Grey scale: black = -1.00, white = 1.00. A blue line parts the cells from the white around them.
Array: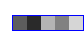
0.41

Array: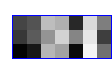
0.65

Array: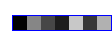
-0.77

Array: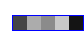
0.09

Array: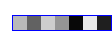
0.17

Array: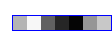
-0.70

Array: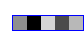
0.66

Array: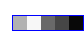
-0.18
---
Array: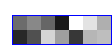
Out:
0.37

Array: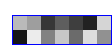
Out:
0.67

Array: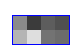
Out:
-0.37

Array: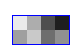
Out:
-0.76

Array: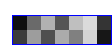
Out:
-0.59

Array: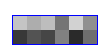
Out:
0.13

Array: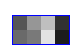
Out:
-0.61
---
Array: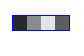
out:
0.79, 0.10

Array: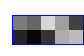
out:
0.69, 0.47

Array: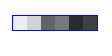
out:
0.87, 0.65

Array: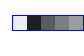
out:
0.87, 0.22

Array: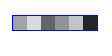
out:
0.71, 0.54

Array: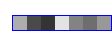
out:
0.78, 0.36

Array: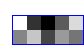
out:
0.99, 0.72

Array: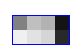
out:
0.88, 0.77

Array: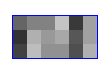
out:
0.54, 0.48

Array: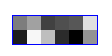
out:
0.94, 0.76
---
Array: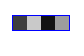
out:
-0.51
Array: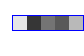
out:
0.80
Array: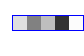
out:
0.75
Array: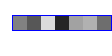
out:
0.01
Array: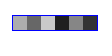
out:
0.36
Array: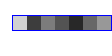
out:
0.64
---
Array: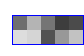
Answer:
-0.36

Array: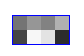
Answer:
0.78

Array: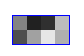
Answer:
0.80

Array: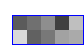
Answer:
-0.06

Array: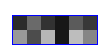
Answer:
0.43

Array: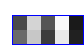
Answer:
-0.53

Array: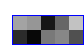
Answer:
-0.05
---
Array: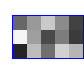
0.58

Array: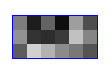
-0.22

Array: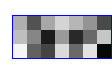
0.31

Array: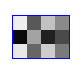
0.51

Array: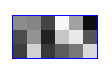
-0.46

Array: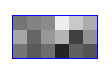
0.09
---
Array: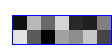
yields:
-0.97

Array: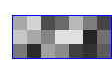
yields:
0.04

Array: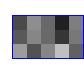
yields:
-0.18

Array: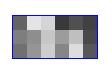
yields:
0.55

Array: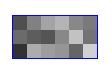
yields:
-0.33

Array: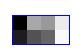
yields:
-0.20

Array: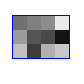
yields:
-0.43

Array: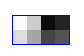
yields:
-0.46

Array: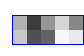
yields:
-0.22

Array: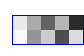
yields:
0.60
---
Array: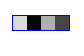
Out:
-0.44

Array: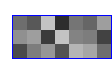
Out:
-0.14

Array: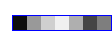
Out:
-0.01

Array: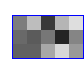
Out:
0.20

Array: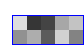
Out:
0.03

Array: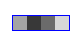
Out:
0.69

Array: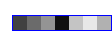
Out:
0.39

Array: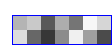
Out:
-0.41

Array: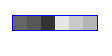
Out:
0.41

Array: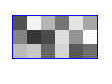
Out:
-0.13
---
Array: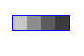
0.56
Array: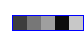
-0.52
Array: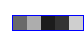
-0.18
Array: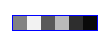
0.02
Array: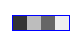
-0.59
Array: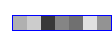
0.38
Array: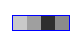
0.58
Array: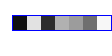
-0.87
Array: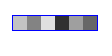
0.53
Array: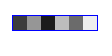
-0.53
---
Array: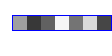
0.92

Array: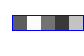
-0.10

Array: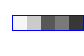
-0.31

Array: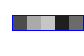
0.55

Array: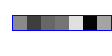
-0.08

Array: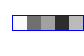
0.26

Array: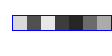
-0.52

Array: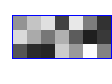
0.38
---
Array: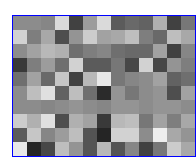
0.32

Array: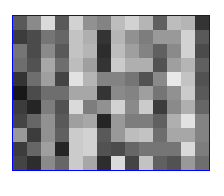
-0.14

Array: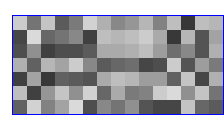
-0.29

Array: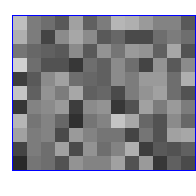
-0.42

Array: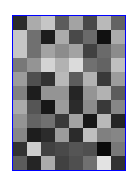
-0.61

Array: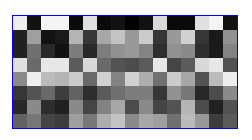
-0.29

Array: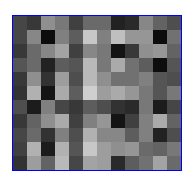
-0.17

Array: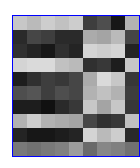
-0.11
